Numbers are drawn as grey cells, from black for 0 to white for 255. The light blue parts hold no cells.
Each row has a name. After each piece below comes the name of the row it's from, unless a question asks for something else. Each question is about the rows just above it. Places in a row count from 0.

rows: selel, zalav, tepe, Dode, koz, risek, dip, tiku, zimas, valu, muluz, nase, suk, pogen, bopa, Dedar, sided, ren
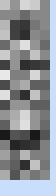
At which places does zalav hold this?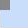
0 1 3 4
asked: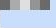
koz
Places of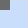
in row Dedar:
1
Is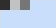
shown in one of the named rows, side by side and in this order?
yes
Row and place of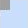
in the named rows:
Dedar, 0
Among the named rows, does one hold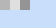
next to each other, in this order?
yes

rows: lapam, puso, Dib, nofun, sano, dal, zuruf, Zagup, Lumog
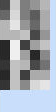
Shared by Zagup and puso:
[171]
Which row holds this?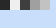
sano
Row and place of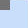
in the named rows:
zuruf, 4
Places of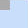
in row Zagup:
3 4
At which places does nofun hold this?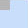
0 1
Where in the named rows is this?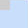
lapam, 1

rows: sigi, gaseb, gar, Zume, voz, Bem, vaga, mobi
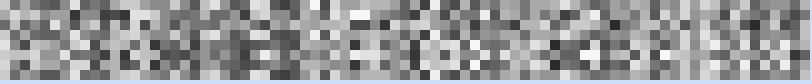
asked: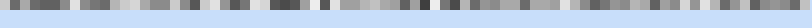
Zume
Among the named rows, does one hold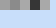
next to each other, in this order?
yes
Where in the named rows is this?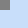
vaga, 6
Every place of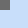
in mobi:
1 8 24 40 44 52 59 75 79
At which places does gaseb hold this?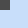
11 44 72 79
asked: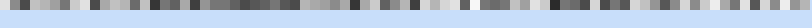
voz
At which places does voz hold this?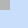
4 12 30 40 43 80

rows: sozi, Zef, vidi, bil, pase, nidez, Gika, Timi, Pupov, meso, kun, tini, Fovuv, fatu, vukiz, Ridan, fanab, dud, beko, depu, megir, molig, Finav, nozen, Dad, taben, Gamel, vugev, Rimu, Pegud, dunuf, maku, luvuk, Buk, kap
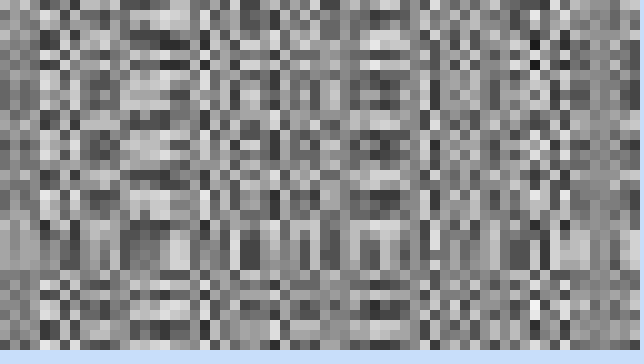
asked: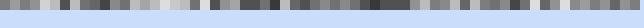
fatu
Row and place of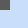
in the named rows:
Zef, 40
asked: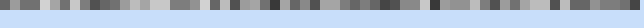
megir
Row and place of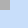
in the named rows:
fanab, 24
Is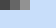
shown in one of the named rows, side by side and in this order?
yes
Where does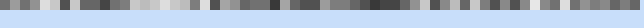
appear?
maku
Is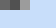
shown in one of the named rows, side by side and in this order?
yes

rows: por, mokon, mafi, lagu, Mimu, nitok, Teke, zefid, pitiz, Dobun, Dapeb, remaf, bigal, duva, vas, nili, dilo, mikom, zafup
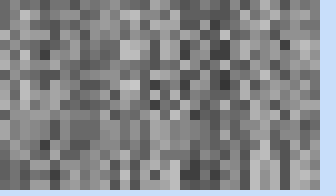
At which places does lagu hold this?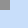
9 11 13 19 25 28 29 30
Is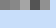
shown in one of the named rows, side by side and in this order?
yes
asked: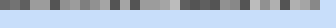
zafup
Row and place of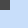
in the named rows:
Mimu, 18
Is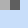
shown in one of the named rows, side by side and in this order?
yes

